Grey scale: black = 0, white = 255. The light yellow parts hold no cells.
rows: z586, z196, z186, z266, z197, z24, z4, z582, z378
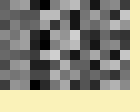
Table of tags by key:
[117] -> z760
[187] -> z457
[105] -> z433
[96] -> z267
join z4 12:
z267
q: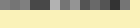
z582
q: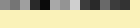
z266
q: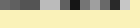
z196

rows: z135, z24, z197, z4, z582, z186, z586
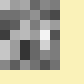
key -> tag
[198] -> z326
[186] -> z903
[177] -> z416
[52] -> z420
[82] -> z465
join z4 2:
z903
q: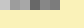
z135
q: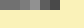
z24
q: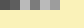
z197

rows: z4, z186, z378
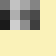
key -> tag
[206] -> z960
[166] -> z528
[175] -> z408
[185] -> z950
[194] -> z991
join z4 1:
z991
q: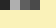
z186
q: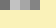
z4

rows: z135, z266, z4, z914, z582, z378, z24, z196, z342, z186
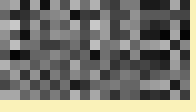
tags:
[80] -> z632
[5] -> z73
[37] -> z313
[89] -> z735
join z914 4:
z735
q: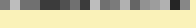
z582
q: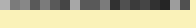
z24
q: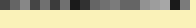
z342

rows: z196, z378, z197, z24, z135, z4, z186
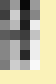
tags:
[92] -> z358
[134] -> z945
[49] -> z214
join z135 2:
z358
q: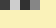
z378
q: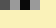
z196
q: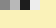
z197
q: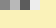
z135

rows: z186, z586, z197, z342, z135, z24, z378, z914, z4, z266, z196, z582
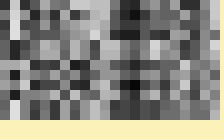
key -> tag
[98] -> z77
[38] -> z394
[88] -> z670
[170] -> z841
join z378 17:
z77
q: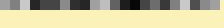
z4

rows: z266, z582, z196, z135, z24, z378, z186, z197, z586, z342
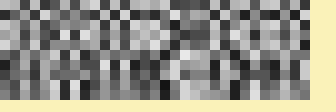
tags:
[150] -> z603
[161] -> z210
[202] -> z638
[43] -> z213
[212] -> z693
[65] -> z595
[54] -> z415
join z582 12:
z693
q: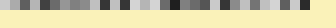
z196
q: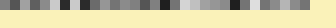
z342
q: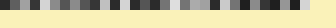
z582
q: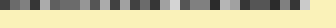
z197

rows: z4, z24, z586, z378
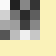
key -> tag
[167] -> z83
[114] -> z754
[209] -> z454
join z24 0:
z454
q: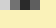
z24
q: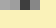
z586

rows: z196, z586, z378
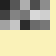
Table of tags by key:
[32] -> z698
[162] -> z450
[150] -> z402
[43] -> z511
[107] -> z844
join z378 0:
z450
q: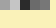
z378
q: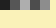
z196
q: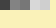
z586

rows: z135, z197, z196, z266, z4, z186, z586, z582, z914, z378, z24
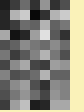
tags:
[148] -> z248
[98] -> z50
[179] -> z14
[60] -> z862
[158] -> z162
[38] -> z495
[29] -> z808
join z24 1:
z162
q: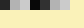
z197
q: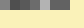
z582
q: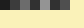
z135

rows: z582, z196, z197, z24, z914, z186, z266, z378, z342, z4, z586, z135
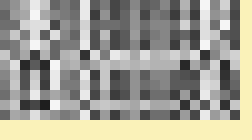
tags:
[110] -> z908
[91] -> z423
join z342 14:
z908
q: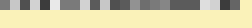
z342

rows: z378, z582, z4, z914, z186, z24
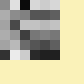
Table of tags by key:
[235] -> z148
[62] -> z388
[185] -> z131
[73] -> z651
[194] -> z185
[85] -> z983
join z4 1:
z651
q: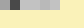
z4
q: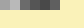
z186
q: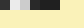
z24

